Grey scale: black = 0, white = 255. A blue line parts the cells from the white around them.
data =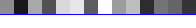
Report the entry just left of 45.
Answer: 190
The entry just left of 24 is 141
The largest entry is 253
